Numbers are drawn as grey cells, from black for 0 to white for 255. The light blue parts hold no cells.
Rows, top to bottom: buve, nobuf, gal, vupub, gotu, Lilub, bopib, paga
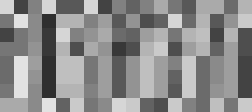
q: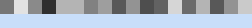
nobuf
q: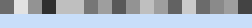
Lilub
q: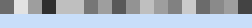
gotu
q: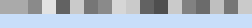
paga

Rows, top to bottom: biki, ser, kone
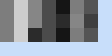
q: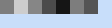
biki
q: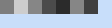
ser

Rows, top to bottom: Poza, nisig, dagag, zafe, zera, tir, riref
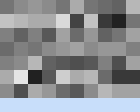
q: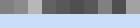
zera
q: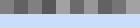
dagag
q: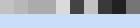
nisig
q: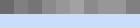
zafe
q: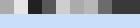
tir

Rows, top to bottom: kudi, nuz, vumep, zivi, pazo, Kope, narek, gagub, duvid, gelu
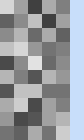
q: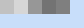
zivi
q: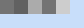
gelu
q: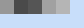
duvid
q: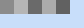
vumep
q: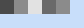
pazo

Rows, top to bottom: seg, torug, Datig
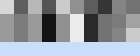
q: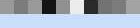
torug
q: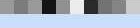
Datig

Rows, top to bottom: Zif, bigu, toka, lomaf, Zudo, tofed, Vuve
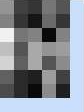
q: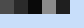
Vuve
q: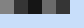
bigu
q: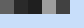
tofed
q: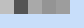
lomaf

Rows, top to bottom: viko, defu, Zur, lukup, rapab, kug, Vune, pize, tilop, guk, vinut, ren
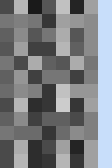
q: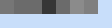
guk
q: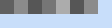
Zur
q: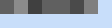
tilop
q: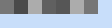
rapab

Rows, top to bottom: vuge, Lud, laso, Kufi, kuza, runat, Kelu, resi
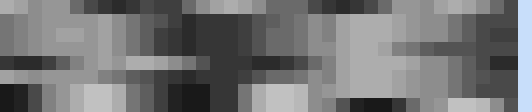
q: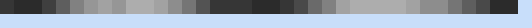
kuza
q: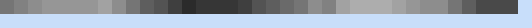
Lud

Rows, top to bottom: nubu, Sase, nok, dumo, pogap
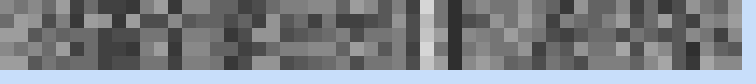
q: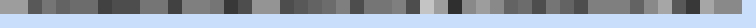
pogap
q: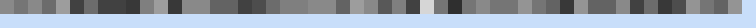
nubu

